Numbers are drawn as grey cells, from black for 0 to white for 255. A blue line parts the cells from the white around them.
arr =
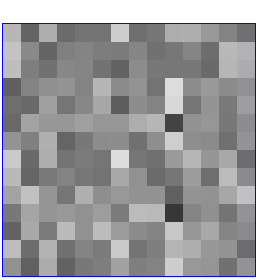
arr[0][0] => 183
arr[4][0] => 110
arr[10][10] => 133
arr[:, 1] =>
[100, 137, 126, 131, 105, 163, 128, 106, 102, 193, 165, 169, 108, 96]
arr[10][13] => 147
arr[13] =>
[145, 96, 172, 98, 120, 126, 161, 127, 131, 205, 152, 149, 113, 147]
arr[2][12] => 182
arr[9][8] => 146
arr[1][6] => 123
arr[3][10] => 141
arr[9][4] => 175
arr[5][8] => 182
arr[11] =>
[99, 169, 123, 186, 145, 188, 156, 139, 131, 199, 150, 168, 133, 138]
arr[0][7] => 111
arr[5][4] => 159
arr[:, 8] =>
[118, 113, 120, 115, 131, 182, 142, 112, 107, 146, 185, 131, 127, 131]
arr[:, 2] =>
[174, 100, 113, 143, 160, 151, 176, 173, 121, 149, 149, 123, 178, 172]
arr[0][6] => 205
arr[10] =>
[120, 165, 149, 152, 145, 157, 123, 187, 185, 55, 133, 144, 116, 147]
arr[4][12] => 121
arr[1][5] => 125
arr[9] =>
[163, 193, 149, 118, 175, 142, 152, 146, 146, 96, 148, 146, 166, 193]
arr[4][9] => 215
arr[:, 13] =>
[113, 178, 172, 145, 157, 141, 148, 109, 139, 193, 147, 138, 108, 147]
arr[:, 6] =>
[205, 123, 99, 139, 93, 150, 141, 221, 169, 152, 123, 156, 202, 161]
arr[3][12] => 139
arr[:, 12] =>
[131, 184, 182, 139, 121, 120, 112, 168, 187, 166, 116, 133, 147, 113]
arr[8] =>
[184, 102, 121, 131, 119, 115, 169, 145, 107, 118, 156, 110, 187, 139]
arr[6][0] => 147
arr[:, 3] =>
[107, 128, 135, 147, 117, 151, 101, 116, 131, 118, 152, 186, 113, 98]

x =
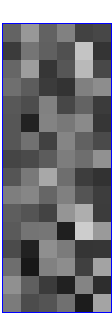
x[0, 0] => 99
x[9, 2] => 102
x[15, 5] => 164
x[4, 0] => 88
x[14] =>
[144, 95, 59, 33, 132, 45]
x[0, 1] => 152
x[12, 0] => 75
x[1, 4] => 196
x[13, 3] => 141
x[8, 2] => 168
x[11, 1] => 116
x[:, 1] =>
[152, 117, 157, 92, 77, 34, 113, 74, 121, 134, 84, 116, 33, 24, 95, 76]
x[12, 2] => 143
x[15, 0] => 123
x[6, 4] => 97
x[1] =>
[59, 117, 96, 80, 196, 52]
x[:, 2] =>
[98, 96, 54, 59, 129, 131, 65, 92, 168, 102, 67, 118, 143, 129, 59, 84]
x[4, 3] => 71
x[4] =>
[88, 77, 129, 71, 99, 59]
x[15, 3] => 112
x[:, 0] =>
[99, 59, 102, 111, 88, 86, 86, 69, 85, 126, 94, 90, 75, 110, 144, 123]
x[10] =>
[94, 84, 67, 149, 174, 60]
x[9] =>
[126, 134, 102, 128, 84, 61]
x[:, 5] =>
[71, 52, 72, 141, 59, 54, 74, 145, 50, 61, 60, 154, 54, 163, 45, 164]

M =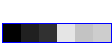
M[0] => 1

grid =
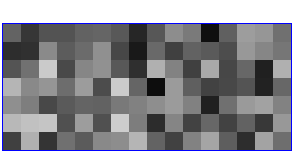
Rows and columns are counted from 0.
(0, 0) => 99
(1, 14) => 134
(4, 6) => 121
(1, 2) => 138
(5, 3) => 80
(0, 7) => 38
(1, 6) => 71
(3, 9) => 155
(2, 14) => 32
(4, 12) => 112
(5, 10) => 66
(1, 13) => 152
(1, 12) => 77
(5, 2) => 197
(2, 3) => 73
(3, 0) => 181
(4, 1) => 126
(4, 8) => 142
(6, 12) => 94
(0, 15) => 112
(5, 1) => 193
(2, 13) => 103
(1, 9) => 64
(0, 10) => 122
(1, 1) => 48
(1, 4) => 107
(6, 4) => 91
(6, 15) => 110
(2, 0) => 84
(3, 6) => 203
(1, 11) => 90
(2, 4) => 134
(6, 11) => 165

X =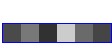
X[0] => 74
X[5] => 69
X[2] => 49

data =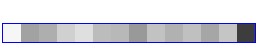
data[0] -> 246
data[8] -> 194
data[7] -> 153
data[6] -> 184

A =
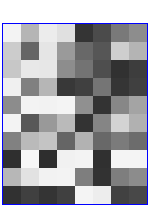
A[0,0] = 243
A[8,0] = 183
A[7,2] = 46
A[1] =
[204, 101, 229, 154, 104, 86, 206, 180]
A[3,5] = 117
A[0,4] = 52
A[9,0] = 49
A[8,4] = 126
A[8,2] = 242
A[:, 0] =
[243, 204, 199, 240, 140, 243, 129, 47, 183, 49]
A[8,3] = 243
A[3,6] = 53
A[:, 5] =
[75, 86, 78, 117, 51, 133, 104, 48, 50, 237]
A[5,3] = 186
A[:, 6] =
[121, 206, 49, 53, 135, 211, 123, 244, 126, 65]
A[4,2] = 242
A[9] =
[49, 64, 52, 64, 244, 237, 65, 72]
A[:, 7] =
[141, 180, 61, 64, 164, 177, 108, 244, 140, 72]
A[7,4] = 243
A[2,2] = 231
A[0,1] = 181

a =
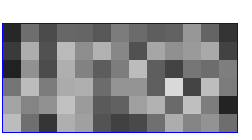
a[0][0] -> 39
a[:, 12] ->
[52, 66, 126, 123, 35, 110]
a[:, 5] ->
[87, 177, 93, 108, 90, 83]
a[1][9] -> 144
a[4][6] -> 97
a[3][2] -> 123
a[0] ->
[39, 110, 75, 103, 101, 87, 123, 107, 94, 98, 151, 100, 52]
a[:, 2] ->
[75, 81, 76, 123, 145, 53]
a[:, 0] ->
[39, 58, 33, 117, 164, 188]
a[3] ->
[117, 188, 123, 171, 175, 108, 148, 148, 95, 217, 68, 189, 123]
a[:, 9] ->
[98, 144, 67, 217, 106, 173]
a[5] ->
[188, 111, 53, 175, 160, 83, 65, 73, 112, 173, 132, 147, 110]
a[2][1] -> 145
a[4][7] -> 159
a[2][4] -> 130
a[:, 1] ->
[110, 173, 145, 188, 132, 111]
